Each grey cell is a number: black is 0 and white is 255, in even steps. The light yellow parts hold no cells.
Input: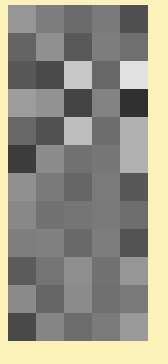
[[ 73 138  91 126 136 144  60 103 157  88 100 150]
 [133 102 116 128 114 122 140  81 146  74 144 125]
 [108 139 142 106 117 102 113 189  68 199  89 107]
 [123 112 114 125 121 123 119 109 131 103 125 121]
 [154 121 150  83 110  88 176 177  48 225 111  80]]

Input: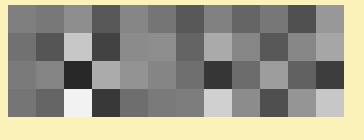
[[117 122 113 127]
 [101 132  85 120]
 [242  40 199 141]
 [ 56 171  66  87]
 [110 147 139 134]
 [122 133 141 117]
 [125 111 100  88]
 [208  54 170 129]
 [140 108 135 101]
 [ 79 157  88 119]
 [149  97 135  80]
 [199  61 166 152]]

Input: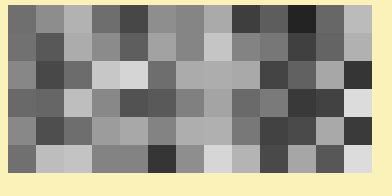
[[112 136 105 135 113 111]
 [189  78 102  72  88 141]
 [195 110 190 108 172 178]
 [131 156 136 199 139 110]
 [131 168  82 213  94  71]
 [ 53 131  89 110 162 142]
 [142 174 128 171 133 133]
 [214 176 164 173 197 170]
 [180 120 106 169 131  62]
 [ 73  66 122  68 119  93]
 [166  74  57  97  64  35]
 [ 87 169  66 167 100 103]
 [220  58 220  53 177 187]]

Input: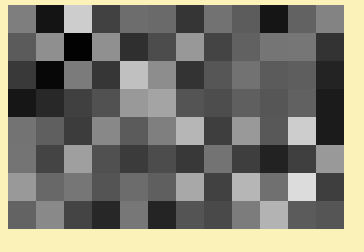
[[ 99 153 116 115  22  57  91 126]
 [137 104  68  95  40   7 143  20]
 [ 68 118 159  60  64 123   2 205]
 [ 39  84  80 136  81  54 144  65]
 [119 108  59  91 153 192  47 109]
 [ 36  95  76 127 164 141  76 106]
 [ 84 168  56 182  84  51 152  53]
 [ 73  65 115  62  77  86  68 114]
 [124 182  62 153  95 114  97  92]
 [179 112  34  88  86  91 117  21]
 [ 91 220  63 205  97  94 118  98]
 [ 85  62 153  27  27  35  51 131]]

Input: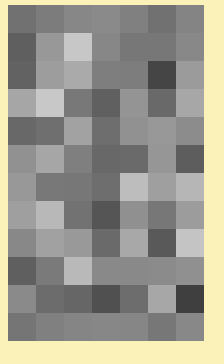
[[117 138  95 136 159 152 145 104 166  98  95 113]
 [128 108 122 161 184 120 166 111 200 157 152 124]
 [133 102 185 153 114 119 127 162 120 170 199 135]
 [135  80 137 106  85 110 104 110  96 126 135 138]
 [134 109 137 168 144 189 106 145 148 125 119 128]
 [119 167 139  89 119 159 150 152 105  69 119 113]
 [136  63 144 196 156 182  93 140 167 155 136 132]]

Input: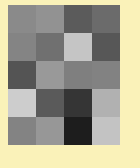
[[131 205  84 132 138]
 [151  90 153 112 146]
 [ 29  53 127 197  91]
 [195 177 130  87 107]]

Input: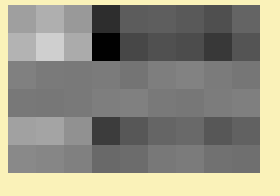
[[137 161 120 128 179 159]
 [134 164 119 122 207 175]
 [128 145 121 121 171 153]
 [105  60 126 123   1  45]
 [108  87 128 116  71  92]
 [120 101 121 126  80  94]
 [123 105 119 130  76  89]
 [113  87 124 123  56  79]
 [111  97 127 118  84 100]]
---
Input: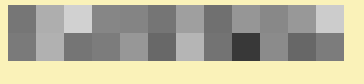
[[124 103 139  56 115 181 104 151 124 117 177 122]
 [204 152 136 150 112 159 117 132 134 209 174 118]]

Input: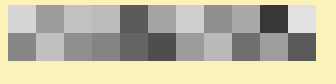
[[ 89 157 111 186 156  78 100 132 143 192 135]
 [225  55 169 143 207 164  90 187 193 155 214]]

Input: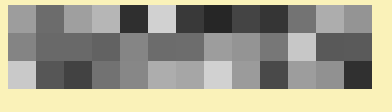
[[ 48 145 157  73 155 209 166 173 135 114  66  86 201]
 [ 90  89 199 119 148 157 109 108 133  98 105 105 132]
 [148 173 115  53  68  38  57 209  47 182 159 108 157]]

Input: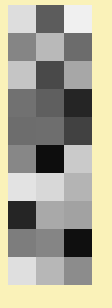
[[140 183 223]
 [ 15 133 125]
 [162 169  37]
 [180 216 227]
 [202  13 135]
 [ 65 110 109]
 [ 37  95 113]
 [167  73 197]
 [108 185 133]
 [240  92 221]]

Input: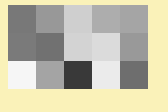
[[110 235  57 164 246]
 [153 219 211 113 122]
 [165 173 207 152 120]]

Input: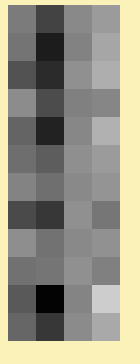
[[169 139  55 102]
 [205 132   3  89]
 [128 144 117 113]
 [145 137 114 142]
 [118 144  55  74]
 [148 137 111 131]
 [155 143  93 110]
 [177 135  34 100]
 [134 128  76 140]
 [174 144  43  82]
 [166 130  28 116]
 [155 137  67 123]]

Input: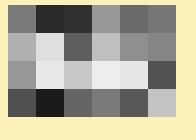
[[195  88 122 101  27  80]
 [ 82 230 237 200 232 151]
 [133 143 192  94 223 176]
 [119 106 152  48  42 122]]
